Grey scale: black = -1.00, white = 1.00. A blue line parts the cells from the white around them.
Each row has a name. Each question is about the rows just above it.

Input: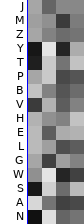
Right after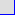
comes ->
[-0.21]
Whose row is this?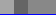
J
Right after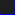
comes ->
[0.58]

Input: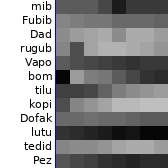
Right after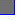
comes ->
[-0.18]
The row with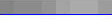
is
tedid
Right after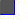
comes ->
[-0.44]
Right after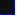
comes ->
[-0.84]

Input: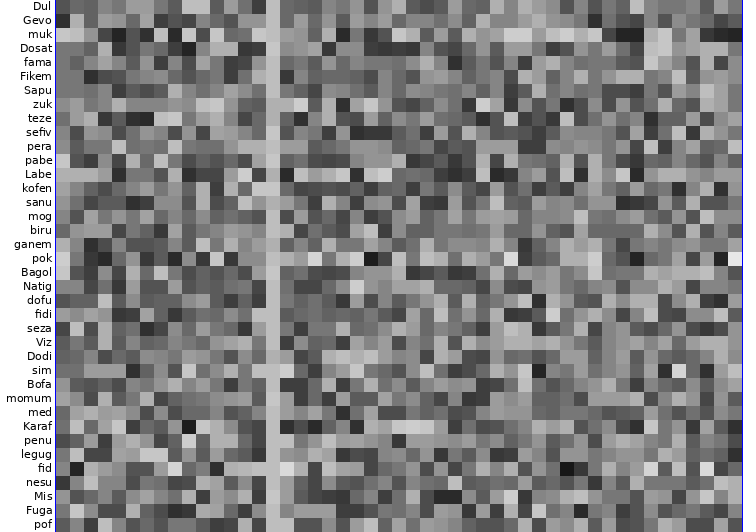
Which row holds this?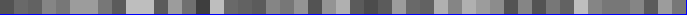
Dul
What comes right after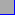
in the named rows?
[0.27]
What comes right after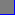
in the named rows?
[-0.62]
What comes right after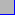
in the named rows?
[0.49]

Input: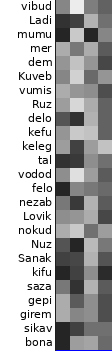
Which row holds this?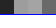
bona
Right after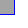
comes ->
[-0.17]
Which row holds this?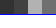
Ladi
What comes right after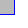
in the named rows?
[-0.06]
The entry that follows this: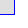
[0.23]
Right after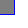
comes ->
[-0.23]

